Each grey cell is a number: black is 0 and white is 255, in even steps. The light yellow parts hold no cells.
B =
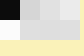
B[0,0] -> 12
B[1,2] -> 222
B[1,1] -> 223

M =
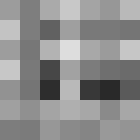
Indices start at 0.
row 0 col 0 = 156
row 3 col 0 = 199
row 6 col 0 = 125
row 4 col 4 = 56
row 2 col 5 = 155
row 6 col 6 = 148
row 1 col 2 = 97
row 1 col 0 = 195
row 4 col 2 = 45
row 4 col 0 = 146
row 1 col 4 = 121
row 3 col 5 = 111
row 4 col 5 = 41
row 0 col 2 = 170
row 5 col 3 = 175
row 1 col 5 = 121
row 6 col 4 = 133

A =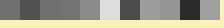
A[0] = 112
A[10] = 159
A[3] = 114
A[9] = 42

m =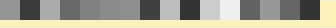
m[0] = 149
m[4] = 129
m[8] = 189
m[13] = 153
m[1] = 59
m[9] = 51

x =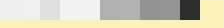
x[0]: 239
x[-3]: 147
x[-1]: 46
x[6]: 178

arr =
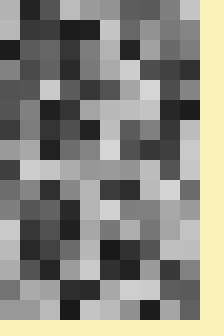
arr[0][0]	179
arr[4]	[82, 85, 201, 92, 55, 82, 165, 213, 78, 132]
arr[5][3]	52
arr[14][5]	168
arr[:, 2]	[84, 60, 102, 99, 201, 32, 52, 33, 196, 47, 99, 80, 66, 37, 162, 185]
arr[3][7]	78
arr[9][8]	212
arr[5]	[85, 128, 32, 52, 164, 184, 189, 195, 39, 29]
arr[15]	[152, 152, 185, 25, 196, 185, 144, 29, 165, 96]
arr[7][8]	63
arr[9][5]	60
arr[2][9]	124
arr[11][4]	166
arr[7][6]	81
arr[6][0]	60
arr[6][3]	79
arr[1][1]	56
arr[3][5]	170
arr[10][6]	127
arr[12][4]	183
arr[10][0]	127
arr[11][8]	165
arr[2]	[29, 92, 102, 54, 125, 178, 35, 161, 106, 124]
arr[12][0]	186

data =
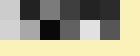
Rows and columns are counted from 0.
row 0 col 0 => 204
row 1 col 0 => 210
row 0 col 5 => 43
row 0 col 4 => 35

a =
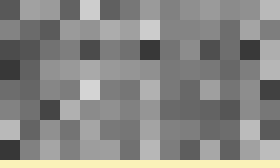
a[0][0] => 88
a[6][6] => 118
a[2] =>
[76, 84, 114, 126, 75, 125, 113, 56, 116, 140, 79, 110, 57, 174]
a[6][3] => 116
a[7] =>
[55, 129, 165, 128, 157, 158, 113, 183, 125, 94, 167, 97, 161, 188]
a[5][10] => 99
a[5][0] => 130
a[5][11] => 86
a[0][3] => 98
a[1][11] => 110
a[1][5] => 172
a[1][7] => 204
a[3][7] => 144
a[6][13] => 90
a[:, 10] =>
[154, 136, 79, 120, 159, 99, 105, 167]
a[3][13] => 182
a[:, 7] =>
[154, 204, 56, 144, 177, 149, 163, 183]
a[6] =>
[185, 100, 144, 116, 165, 121, 118, 163, 129, 126, 105, 109, 187, 90]
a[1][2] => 91
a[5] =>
[130, 113, 69, 176, 139, 144, 129, 149, 106, 103, 99, 86, 139, 119]
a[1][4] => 147
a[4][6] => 118
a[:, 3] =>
[98, 154, 126, 153, 125, 176, 116, 128]
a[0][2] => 155
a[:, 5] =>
[96, 172, 125, 153, 125, 144, 121, 158]
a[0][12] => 144
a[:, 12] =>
[144, 164, 57, 126, 141, 139, 187, 161]

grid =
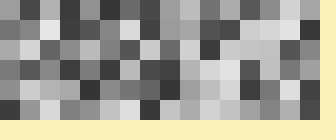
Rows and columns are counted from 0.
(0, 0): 157
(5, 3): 128
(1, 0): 116
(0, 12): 88
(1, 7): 66
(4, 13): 120
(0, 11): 172
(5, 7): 57
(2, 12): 196
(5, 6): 221
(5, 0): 61
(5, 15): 74
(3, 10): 213
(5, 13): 131
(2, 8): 106
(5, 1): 150
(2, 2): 101
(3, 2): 136
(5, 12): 161
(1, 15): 56
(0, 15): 165
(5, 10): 209
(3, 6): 186
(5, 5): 194
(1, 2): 229
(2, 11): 202
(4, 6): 117
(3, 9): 180
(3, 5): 61

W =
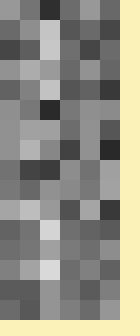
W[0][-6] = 152
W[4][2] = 194
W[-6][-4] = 153
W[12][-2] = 110
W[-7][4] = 120
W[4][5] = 57
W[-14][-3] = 111
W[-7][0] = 120
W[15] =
[107, 88, 148, 126, 107, 150]
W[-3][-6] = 128
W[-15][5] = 71
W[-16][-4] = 47
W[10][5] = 57
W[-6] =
[165, 189, 153, 81, 165, 57]
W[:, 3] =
[108, 86, 111, 105, 85, 120, 109, 66, 141, 137, 81, 111, 122, 109, 114, 126]
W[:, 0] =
[152, 106, 70, 146, 98, 143, 145, 145, 114, 120, 165, 99, 110, 128, 91, 107]
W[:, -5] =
[116, 142, 94, 172, 129, 120, 161, 179, 68, 104, 189, 115, 118, 163, 91, 88]
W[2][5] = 107
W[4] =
[98, 129, 194, 85, 98, 57]
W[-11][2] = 42
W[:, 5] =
[104, 71, 107, 102, 57, 139, 86, 41, 160, 162, 57, 90, 141, 97, 126, 150]

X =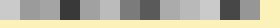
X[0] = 202
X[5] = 187
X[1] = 155
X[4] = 161
